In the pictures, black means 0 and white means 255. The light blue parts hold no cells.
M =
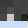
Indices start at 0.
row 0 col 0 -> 58
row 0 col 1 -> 59
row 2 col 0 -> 71
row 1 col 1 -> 78

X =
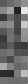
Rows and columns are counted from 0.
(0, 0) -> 91
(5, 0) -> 58
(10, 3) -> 189
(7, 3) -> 78
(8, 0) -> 96
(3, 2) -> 75
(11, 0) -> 113
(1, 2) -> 34
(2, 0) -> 57
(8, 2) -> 115
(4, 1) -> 110
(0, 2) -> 119
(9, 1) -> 128
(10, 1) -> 42

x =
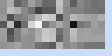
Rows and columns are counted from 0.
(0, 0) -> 146
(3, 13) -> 160
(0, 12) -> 123
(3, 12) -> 129
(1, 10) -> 128
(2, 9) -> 140
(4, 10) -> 189
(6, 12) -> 119
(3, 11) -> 118
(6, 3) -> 146
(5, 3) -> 145
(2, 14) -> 172
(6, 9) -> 138
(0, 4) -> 160
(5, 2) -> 125
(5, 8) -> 98
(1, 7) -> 89
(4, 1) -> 79
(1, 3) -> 137
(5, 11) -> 161
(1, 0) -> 145
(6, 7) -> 91
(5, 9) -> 138
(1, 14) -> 111
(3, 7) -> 145
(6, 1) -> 151
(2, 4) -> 149
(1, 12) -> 120
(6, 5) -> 114
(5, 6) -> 204
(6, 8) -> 180

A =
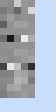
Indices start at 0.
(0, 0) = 144
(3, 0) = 97
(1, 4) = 214
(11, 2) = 180
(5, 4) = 172
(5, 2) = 125
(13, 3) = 155
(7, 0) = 142
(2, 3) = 145
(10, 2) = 167
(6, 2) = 146
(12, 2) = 169
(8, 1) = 139
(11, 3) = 172
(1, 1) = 134
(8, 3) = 155
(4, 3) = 147
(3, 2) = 161
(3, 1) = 146
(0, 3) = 151
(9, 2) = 190

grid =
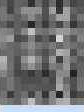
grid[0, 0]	101
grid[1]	[118, 68, 107, 144, 145, 142, 82, 159, 56, 163, 100, 86]
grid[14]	[125, 115, 100, 136, 189, 122, 99, 133, 168, 175, 112, 119]
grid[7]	[106, 109, 96, 103, 124, 99, 79, 104, 175, 161, 78, 118]
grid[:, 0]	[101, 118, 117, 96, 131, 142, 120, 106, 178, 163, 132, 102, 101, 115, 125]
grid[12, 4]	94
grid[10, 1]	106
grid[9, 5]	115
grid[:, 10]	[70, 100, 84, 54, 126, 86, 112, 78, 112, 84, 36, 79, 77, 59, 112]
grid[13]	[115, 60, 96, 110, 69, 120, 53, 131, 38, 142, 59, 77]
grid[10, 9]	136
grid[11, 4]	77
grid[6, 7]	121
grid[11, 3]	78
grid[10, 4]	57
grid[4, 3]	135
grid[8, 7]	150
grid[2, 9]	162
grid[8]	[178, 109, 80, 144, 178, 136, 90, 150, 65, 145, 112, 88]
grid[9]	[163, 113, 76, 120, 146, 115, 74, 125, 113, 152, 84, 99]
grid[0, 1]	72
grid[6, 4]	139
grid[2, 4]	137
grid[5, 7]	67
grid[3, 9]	119
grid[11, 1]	118
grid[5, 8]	212

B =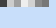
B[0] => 63
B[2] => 159
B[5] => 137
